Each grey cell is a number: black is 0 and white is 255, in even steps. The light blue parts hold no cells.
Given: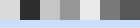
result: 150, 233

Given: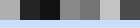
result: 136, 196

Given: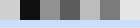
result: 93, 230

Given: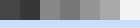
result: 120, 243

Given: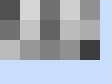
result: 99, 214

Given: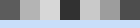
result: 49, 215

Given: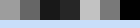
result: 38, 194
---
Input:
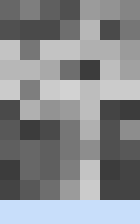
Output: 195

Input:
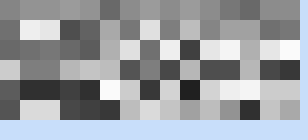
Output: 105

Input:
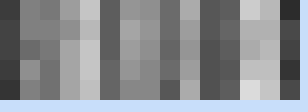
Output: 67

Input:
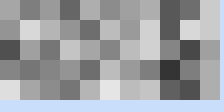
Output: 80

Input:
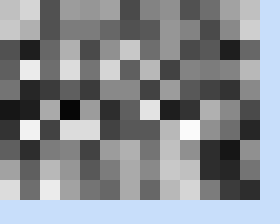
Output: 81

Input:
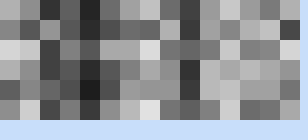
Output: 213

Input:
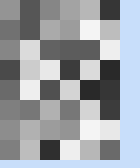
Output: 134

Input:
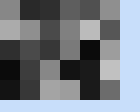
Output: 47
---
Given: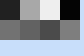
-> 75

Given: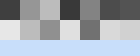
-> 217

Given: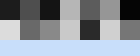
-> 208

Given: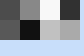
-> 193

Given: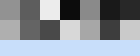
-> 61

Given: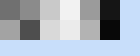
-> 179

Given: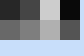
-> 176

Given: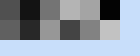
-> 130
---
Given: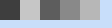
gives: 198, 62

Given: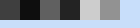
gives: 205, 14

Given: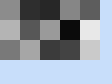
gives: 232, 11

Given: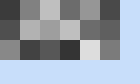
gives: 221, 52

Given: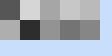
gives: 214, 45

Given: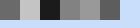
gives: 196, 27

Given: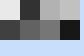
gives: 233, 23
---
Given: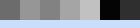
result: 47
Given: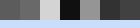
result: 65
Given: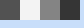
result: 53
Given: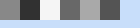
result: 84
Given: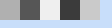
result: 202
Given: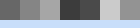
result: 147
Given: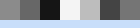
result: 117
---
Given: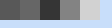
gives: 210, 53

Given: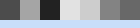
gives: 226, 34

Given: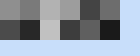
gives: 193, 26

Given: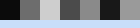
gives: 206, 11

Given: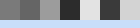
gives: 227, 44

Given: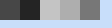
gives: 196, 36

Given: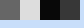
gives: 221, 8
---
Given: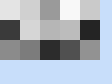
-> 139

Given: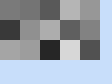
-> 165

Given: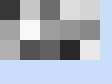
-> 177

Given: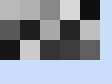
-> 22

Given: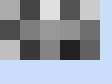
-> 191

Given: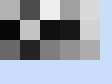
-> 104

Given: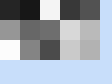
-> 252

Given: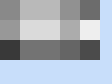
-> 57

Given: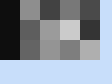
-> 14
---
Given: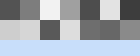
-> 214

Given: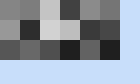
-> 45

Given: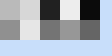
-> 230

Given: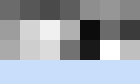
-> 212

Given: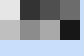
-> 140

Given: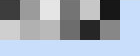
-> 177

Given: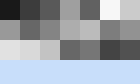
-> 103

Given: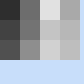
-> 115

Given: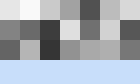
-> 106
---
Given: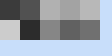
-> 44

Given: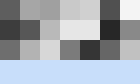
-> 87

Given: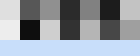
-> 14

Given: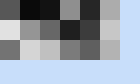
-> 149

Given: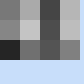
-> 196

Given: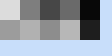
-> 177

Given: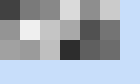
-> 239

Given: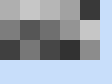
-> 86

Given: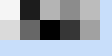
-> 103
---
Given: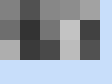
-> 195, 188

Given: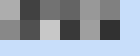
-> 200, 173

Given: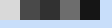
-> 217, 109

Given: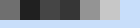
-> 199, 148

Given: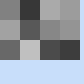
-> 192, 170

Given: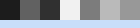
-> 241, 186

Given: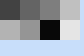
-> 229, 192

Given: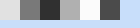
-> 251, 225

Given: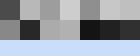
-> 205, 199

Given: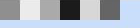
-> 235, 215
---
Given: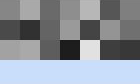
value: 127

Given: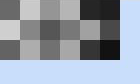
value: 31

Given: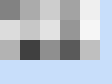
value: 239

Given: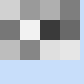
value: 126

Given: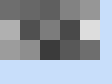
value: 150

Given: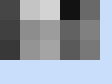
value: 105

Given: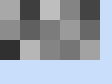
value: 68
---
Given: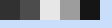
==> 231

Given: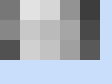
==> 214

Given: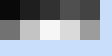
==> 49

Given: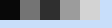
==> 47

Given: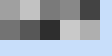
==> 122

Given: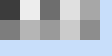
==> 110

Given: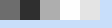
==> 174

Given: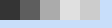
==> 171
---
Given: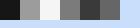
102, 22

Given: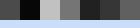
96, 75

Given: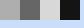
20, 174

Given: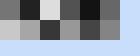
103, 200

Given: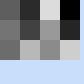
1, 108

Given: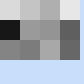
231, 132
